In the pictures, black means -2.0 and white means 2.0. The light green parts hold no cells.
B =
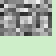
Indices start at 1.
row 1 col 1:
0.6
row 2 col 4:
0.6
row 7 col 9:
0.2
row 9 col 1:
-0.4
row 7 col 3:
0.6
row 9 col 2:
0.5
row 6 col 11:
0.5
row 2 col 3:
0.7
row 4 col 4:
-0.3
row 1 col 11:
0.8
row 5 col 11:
1.0
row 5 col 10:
-0.4
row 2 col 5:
-0.5
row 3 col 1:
1.0
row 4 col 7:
-1.2
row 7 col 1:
-0.6
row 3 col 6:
1.4
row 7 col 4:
0.6
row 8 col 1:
-0.1
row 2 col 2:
1.6
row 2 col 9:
0.7
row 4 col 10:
-0.7
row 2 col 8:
-1.1
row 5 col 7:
1.0
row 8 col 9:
0.5
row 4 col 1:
-1.4
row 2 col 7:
-1.1
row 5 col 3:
1.2
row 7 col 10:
-1.1
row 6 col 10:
-0.7
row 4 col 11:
-0.2

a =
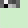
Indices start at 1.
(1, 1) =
-0.5
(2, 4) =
0.6
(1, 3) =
-0.6
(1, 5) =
-0.4

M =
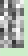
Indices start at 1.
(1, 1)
-0.8
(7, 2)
1.5
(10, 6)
1.1
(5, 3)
0.9
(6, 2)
1.3
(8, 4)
1.4
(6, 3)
-0.2
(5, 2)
0.6
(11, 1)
0.9
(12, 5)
-0.4
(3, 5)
0.6
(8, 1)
-1.2
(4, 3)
-0.3
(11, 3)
0.9
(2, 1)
-0.4
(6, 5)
1.6
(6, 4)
0.8
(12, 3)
0.2
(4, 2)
1.7
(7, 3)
-0.7
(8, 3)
-0.6
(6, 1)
1.2
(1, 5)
0.9

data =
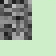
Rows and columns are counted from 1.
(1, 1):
-1.6
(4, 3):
-1.0
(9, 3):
-0.8
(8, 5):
-0.2
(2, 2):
-1.2
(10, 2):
-0.9
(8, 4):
-1.1
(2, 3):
-1.0
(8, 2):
-0.6
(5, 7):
-0.4
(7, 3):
-1.3
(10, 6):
0.6
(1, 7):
-0.3
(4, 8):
-1.1
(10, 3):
-1.3
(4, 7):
-0.5
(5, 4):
-0.7
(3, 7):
-0.3
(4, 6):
0.4
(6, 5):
-0.6
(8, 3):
-0.5
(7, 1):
0.1
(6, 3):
0.2

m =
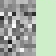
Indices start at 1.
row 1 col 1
0.1
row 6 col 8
0.5
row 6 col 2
1.3
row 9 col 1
0.6
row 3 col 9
0.6
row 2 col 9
0.0
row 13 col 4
0.2
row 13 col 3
-1.3
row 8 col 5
-0.1
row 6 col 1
-0.5
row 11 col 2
-0.2
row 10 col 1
-0.7
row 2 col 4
0.2
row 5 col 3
-0.5
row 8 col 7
-0.1
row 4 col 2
-0.2
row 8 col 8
0.8
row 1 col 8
0.3
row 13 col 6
1.8
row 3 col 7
0.1
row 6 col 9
1.4
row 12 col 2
0.3
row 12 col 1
0.8
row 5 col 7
0.8
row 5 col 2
0.6
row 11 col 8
0.2
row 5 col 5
1.1
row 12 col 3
1.3
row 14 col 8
0.5
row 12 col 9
-0.1
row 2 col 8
0.3
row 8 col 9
-0.5
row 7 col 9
-0.6
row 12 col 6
0.1
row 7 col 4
2.0

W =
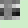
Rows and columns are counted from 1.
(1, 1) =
-0.2
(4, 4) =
-1.5
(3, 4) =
-0.7
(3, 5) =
-0.9
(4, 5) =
-1.7
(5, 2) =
0.0
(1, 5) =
-0.1
